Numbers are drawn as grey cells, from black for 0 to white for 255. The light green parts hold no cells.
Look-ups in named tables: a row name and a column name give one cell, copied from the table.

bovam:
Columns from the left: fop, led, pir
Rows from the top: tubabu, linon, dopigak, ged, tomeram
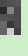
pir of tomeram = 66
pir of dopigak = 75
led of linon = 131
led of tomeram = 205
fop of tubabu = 74
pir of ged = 76
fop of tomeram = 101
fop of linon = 43
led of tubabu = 81
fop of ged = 105
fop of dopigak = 84
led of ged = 56
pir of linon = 72
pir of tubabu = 85
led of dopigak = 81

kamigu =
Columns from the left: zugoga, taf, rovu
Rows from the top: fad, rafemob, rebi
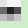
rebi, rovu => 199
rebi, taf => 166
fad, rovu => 243
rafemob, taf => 34
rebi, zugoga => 189
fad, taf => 245
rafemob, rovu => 79

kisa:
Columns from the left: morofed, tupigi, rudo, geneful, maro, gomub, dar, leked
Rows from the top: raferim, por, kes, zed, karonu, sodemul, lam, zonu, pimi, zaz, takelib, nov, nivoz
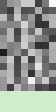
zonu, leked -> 171
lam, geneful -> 205
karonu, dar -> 94
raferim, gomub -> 66
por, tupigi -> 61
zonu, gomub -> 170
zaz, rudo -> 71
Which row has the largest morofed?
kes

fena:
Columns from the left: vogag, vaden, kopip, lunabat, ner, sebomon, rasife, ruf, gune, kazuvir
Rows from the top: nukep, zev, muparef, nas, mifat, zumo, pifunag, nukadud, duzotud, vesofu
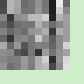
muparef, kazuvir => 158
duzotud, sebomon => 174
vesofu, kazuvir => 223
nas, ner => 118
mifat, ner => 148
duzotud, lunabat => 155
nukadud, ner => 120
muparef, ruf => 36
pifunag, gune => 137
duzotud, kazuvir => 216
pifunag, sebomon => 129
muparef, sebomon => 186
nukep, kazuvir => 103
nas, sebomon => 177
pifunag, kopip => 151
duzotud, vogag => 134
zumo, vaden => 54

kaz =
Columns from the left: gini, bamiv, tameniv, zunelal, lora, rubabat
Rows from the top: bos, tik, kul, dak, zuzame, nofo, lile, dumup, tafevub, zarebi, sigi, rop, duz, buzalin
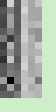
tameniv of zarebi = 101
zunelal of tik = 211
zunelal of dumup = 189
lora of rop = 189
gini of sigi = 89
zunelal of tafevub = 201
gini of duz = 73
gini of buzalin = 97
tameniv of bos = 90
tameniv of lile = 101
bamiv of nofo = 58
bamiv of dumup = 144
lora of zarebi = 164
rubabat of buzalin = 179
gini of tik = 86
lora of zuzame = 155
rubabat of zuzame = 146
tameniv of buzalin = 124
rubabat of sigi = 176
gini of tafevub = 49

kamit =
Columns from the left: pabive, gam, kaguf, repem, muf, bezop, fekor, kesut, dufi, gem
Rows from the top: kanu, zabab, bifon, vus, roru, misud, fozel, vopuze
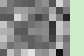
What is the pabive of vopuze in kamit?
92
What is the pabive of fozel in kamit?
166
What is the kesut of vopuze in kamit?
186
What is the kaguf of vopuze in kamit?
148
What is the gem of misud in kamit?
110
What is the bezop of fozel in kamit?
104
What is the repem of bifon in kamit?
167
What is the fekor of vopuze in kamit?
143
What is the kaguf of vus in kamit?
108
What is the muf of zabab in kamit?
142
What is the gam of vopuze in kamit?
193
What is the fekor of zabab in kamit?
117
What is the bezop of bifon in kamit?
69
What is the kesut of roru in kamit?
56
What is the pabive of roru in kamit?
177
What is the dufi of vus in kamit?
202
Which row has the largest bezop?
vopuze

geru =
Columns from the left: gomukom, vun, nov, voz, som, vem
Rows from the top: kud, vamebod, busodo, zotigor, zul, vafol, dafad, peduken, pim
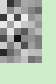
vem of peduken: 186
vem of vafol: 123
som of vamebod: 131
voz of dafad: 80
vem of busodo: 168
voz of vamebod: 161
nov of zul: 128
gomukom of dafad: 203
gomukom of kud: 214
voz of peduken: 207
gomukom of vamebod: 212
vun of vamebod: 140
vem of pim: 133
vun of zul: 227
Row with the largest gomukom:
zotigor

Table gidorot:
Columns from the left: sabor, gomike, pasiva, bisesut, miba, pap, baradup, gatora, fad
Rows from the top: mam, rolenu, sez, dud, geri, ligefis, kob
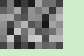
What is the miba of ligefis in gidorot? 196
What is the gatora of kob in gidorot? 109
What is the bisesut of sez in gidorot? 84
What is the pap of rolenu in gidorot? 121
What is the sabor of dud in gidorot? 144
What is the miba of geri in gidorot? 170
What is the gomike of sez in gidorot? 169
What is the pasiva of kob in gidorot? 39
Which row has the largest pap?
ligefis

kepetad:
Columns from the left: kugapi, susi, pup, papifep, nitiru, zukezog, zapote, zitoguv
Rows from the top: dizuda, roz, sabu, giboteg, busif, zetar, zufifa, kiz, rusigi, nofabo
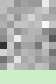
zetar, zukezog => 165
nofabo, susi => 216
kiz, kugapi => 211
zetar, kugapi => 139
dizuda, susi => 191
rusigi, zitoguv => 149
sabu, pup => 150
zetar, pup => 235
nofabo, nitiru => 167
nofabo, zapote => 186
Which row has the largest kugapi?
kiz

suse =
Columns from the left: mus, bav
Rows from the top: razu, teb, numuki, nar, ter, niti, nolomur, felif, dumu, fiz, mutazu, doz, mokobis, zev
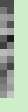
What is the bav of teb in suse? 81
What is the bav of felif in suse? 177
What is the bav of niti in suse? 29
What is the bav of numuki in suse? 149
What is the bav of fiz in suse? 71
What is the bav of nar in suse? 84
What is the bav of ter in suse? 167
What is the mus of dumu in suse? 161
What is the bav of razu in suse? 76
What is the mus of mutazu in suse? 83
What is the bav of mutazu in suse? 157
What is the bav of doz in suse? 170
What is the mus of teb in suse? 119

